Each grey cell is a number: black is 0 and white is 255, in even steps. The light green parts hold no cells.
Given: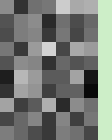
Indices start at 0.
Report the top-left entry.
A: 140
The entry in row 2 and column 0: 76
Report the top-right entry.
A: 175
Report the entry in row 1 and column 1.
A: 125
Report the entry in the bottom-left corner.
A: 125
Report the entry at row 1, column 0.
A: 83
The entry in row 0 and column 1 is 50
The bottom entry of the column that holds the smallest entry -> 70
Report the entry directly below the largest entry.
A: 50
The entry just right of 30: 183
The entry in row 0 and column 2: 112

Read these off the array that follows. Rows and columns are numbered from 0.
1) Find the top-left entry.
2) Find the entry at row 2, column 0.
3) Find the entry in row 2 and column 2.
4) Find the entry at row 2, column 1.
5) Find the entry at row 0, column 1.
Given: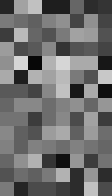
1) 37
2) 60
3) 102
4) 186
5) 162

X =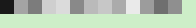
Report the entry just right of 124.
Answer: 207
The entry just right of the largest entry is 156
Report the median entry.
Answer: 164

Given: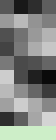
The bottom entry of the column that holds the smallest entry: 212
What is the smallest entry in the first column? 45
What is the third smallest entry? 31
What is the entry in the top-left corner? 87
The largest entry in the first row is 94
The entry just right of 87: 24
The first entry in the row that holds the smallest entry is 205
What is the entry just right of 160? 205
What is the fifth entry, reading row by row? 153
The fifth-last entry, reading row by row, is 135
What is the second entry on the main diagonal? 185

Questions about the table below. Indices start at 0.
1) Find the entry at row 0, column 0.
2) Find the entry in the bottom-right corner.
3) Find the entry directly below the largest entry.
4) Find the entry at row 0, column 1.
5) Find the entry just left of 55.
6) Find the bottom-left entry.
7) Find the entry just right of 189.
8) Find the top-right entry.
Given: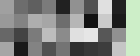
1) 160
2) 197
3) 55
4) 109
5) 47
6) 166
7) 139
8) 33

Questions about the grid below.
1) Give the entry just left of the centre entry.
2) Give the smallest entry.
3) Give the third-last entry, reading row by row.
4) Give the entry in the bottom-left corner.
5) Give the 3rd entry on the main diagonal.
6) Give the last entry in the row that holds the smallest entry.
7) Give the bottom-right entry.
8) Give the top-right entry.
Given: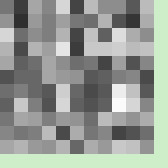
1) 153
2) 47
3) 200
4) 166
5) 141
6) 172
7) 147
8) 187

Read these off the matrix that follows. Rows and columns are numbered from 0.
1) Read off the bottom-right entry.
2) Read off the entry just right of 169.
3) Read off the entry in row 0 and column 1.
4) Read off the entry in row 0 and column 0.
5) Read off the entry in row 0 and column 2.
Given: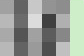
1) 192
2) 84
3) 99
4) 161
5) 200

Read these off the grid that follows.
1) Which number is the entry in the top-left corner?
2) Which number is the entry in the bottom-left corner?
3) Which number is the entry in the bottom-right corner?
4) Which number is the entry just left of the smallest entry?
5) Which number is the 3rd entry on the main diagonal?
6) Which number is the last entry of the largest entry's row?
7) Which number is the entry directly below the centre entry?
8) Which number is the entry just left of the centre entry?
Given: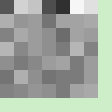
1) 86
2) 130
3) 169
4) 78
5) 156
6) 224
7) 156
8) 156
